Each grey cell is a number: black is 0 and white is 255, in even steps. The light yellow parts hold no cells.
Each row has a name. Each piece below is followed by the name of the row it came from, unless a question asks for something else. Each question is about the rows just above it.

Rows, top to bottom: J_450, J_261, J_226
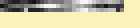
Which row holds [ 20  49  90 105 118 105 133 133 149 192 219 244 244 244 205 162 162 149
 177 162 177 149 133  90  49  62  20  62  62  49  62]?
J_261
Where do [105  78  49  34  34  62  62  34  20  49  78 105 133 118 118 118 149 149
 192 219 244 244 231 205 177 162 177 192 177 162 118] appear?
J_450
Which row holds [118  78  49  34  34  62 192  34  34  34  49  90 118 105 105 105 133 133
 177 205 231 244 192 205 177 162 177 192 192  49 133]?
J_226

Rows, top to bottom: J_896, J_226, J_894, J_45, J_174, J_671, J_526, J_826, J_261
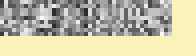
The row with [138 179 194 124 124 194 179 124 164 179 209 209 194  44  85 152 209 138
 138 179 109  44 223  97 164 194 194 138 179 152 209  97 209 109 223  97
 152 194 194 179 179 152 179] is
J_526

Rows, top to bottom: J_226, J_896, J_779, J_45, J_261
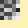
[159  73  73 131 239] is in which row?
J_896

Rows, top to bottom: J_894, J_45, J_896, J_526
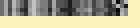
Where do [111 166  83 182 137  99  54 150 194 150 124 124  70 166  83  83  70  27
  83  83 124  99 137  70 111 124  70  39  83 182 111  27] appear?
J_45
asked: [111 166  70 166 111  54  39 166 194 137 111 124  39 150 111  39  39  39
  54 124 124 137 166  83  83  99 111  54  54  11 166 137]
J_896

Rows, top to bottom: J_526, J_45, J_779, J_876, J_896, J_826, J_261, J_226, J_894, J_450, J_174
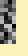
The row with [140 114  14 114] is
J_526
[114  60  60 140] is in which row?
J_45
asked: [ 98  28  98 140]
J_450
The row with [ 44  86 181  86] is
J_226
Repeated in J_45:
[60]
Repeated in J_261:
[195]

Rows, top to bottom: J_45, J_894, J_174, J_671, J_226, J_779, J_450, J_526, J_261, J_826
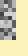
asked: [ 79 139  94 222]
J_526
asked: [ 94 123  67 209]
J_226
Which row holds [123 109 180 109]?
J_174
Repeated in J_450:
[195]
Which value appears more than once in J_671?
[209]
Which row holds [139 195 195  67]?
J_826

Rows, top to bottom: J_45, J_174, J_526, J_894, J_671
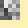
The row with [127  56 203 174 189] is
J_526
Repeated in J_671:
[99]
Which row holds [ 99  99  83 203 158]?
J_671

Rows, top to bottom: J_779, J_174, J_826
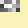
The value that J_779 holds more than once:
[132]
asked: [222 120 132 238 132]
J_779
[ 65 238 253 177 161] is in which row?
J_174

